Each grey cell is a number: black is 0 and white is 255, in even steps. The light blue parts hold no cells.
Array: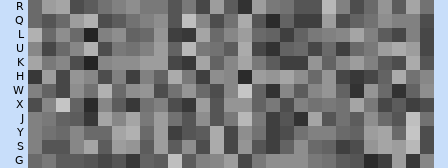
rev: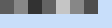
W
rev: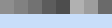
Q
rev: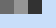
W
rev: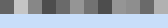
W
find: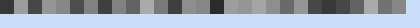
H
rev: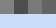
X
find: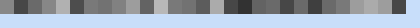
U

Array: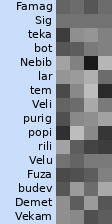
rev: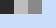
tem
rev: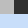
popi
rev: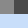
tem
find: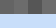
Famag
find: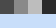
tem
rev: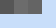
Famag
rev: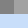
Nebib

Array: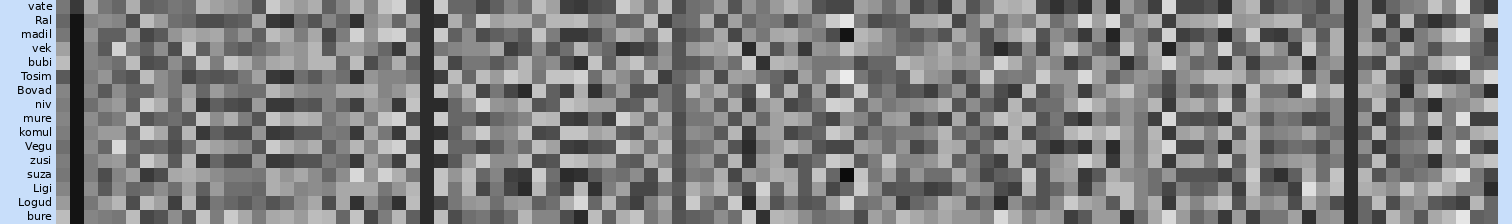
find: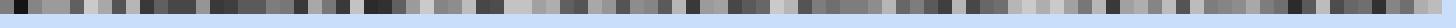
komul
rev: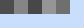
Bovad
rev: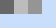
suza
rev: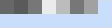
Tosim
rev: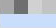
Tosim
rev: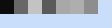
suza
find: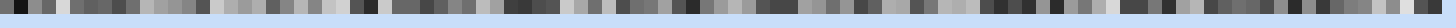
Vegu

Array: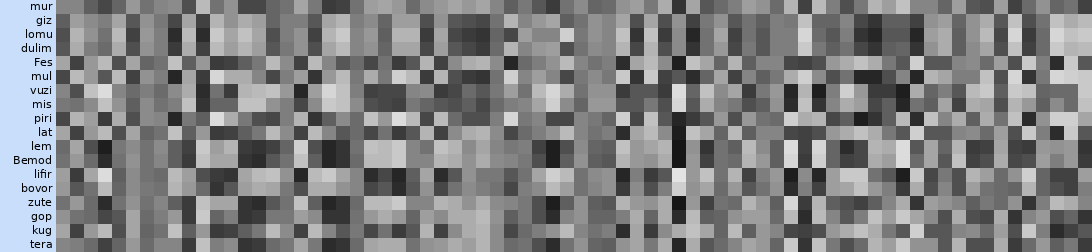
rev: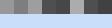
Bemod
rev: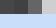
Bemod
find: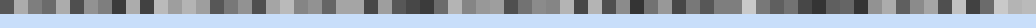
dulim
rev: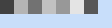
lifir
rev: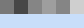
mul

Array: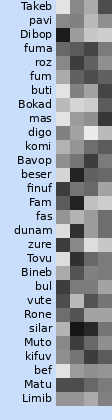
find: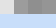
bef
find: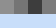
Bavop
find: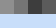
kifuv
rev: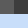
kifuv

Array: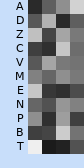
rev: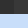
E
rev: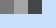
Z
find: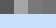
V

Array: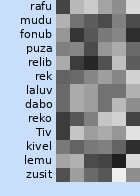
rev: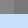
fonub
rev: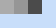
puza

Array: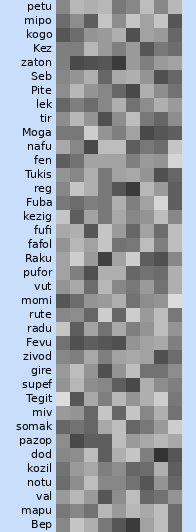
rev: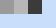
reg
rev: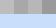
mapu
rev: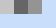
miv

